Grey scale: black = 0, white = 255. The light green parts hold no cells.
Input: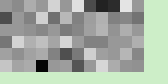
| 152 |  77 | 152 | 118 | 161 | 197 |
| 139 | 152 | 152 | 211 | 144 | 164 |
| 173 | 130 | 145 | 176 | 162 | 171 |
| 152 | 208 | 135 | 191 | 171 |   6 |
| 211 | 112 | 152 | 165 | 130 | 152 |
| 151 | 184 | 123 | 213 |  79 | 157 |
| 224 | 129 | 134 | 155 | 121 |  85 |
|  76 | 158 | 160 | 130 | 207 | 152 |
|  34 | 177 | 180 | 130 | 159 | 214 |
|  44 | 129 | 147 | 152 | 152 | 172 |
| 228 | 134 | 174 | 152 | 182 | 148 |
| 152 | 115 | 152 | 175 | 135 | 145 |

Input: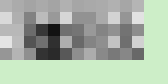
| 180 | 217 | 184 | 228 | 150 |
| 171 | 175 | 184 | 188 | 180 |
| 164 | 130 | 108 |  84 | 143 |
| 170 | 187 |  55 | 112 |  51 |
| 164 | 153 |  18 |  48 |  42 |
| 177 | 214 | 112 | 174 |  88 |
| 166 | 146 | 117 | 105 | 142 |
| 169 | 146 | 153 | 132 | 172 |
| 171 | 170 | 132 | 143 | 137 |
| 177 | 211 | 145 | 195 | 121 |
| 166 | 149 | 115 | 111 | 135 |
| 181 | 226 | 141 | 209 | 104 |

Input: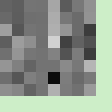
|  99 | 105 | 159 |  94 | 112 | 149 | 110 | 142 |
|  94 |  93 |  86 | 157 | 149 | 128 |  86 | 134 |
| 116 | 111 | 116 | 143 | 118 | 100 | 127 |  99 |
| 115 | 112 | 113 | 112 | 115 | 115 | 118 | 116 |
| 166 | 172 | 175 | 209 | 130 | 115 |  12 | 176 |
|  91 | 119 | 149 |  65 |  83 | 138 | 125 | 123 |
| 120 | 107 | 107 |  98 | 124 | 120 | 106 | 113 |
| 145 | 147 |  60 |  81 |  60 | 181 | 121 | 154 |

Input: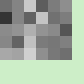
| 111 |  52 | 139 | 135 | 168 |
| 132 | 133 | 147 |  99 | 163 |
| 201 |  98 | 175 | 192 | 208 |
|  93 | 196 | 147 | 123 | 143 |
| 124 | 113 | 138 | 119 | 120 |
| 142 | 125 |  85 | 128 | 111 |

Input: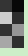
|  52 | 205 |  49 | 167 |
|   7 |  45 | 150 |  47 |

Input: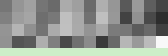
| 118 | 128 | 148 | 146 |
| 149 | 157 | 180 |  84 |
| 161 | 165 | 144 |  90 |
| 117 | 110 | 115 | 174 |
| 106 | 120 | 171 | 127 |
| 171 | 191 | 192 |  73 |
| 159 | 169 | 170 | 112 |
| 106 | 113 | 148 | 139 |
| 175 | 191 | 168 |  58 |
| 150 | 152 | 123 | 105 |
|  89 |  66 | 119 | 182 |
| 154 | 145 |  91 | 153 |
|  94 |  73 | 105 | 187 |
|  68 |  45 |  64 | 248 |

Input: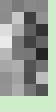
| 141 | 140 | 221 | 234 | 184 | 167 | 145 | 147 |
| 122 | 200 | 171 | 119 | 121 | 174 | 161 | 171 |
| 137 |  64 |  95 |  66 | 119 |  85 |  79 | 118 |
| 133 | 145 |  51 | 100 |  35 | 113 | 188 |  81 |

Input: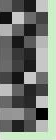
| 106 |  18 | 181 |  98 | 102 | 106 |  68 | 192 | 104 | 148 |  99 |
|  62 | 200 |  98 |  23 |  55 |  63 |  20 |  99 |  52 | 151 |  32 |
|  26 | 107 |  24 |  92 |  36 |  27 | 199 |  37 |  41 |  95 |  76 |
| 198 |  67 |  90 | 182 | 199 | 199 | 108 |  64 | 198 |   1 | 188 |

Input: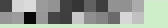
|  67 | 150 |
| 213 | 157 |
| 219 |   8 |
| 155 | 151 |
| 147 |  69 |
|  64 |  62 |
|  53 | 199 |
|  97 | 143 |
|  62 | 132 |
| 146 | 106 |
| 145 | 215 |
| 171 | 193 |
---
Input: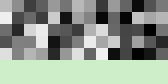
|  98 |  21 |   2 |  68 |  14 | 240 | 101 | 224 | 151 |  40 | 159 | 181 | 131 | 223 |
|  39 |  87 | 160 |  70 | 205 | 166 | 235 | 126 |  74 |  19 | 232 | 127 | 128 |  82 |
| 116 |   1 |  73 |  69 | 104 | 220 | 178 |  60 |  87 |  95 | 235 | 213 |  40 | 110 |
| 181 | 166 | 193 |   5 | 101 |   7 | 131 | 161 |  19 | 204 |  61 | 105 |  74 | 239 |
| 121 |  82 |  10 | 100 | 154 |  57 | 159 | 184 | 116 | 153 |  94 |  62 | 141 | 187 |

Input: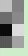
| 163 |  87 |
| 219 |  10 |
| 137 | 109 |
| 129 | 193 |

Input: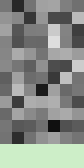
| 116 | 129 | 160 | 145 | 114 |  45 | 115 |
|  91 |  81 |  16 | 112 |  92 |  88 | 118 |
| 148 | 170 | 161 | 122 | 138 | 164 | 105 |
|  75 | 121 | 175 | 168 | 173 |  60 | 155 |
| 119 | 105 | 160 |  26 | 135 | 187 | 104 |
| 116 | 192 |  57 | 115 | 108 | 161 |  95 |
| 204 |  73 |  77 | 144 |  95 | 118 | 137 |
| 156 | 173 | 167 | 116 | 149 | 171 | 134 |
|  72 | 129 | 222 | 104 | 105 |  81 | 131 |
|  62 | 131 | 202 | 126 | 125 |  86 | 162 |
| 186 |  73 |  73 | 150 |  55 | 136 | 148 |
| 112 | 127 | 164 | 161 | 115 |  40 | 118 |

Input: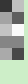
|  72 | 170 |
| 133 | 133 |
| 250 | 195 |
|  94 | 164 |
| 192 |  53 |

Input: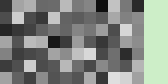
| 161 | 211 | 223 |  55 | 171 |  84 |  98 |  83 | 140 |  65 |  98 | 162 |
| 181 |  85 | 109 | 137 |  73 | 110 | 184 |  87 |  76 | 205 |  79 |  60 |
| 128 |  44 | 111 |  73 | 216 | 193 | 140 | 163 |  80 |  72 |  62 | 130 |
| 141 | 158 |  88 |  55 |  89 | 156 |  59 |  23 | 177 | 187 |  83 | 165 |
| 135 | 214 |  77 | 157 | 119 | 133 | 101 | 116 |  97 |  66 |  55 |  37 |
| 140 | 129 | 168 |  90 | 104 |  92 |  99 | 198 |  56 |  75 | 206 |  77 |
|  41 | 120 | 194 |  14 | 133 | 122 | 186 | 107 | 105 | 176 | 164 |  53 |

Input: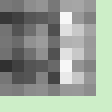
| 141 | 152 | 151 | 126 | 142 | 139 | 124 | 128 |
| 151 | 199 | 233 |  67 | 131 |  85 |  81 | 118 |
| 130 | 148 | 247 | 105 |  89 |  84 |  64 |  48 |
| 155 | 200 | 225 |  81 | 144 | 112 |  84 | 113 |
| 153 | 180 | 177 | 110 | 156 | 145 | 107 | 118 |
| 164 | 200 | 223 |  79 | 143 | 110 |  83 | 115 |
| 128 | 152 | 247 | 102 |  91 |  85 |  64 |  55 |
| 152 | 166 | 164 | 120 | 148 | 141 | 116 | 121 |

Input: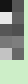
| 103 | 195 |
| 126 | 120 |
|  79 |  86 |
|  99 | 232 |
|  85 |  20 |
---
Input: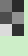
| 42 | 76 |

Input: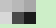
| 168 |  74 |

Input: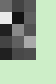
| 87 | 19 | 32 |

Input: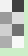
|  64 | 154 |

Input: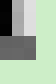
| 223 | 168 |   2 |

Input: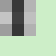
| 180 |  65 | 157 |
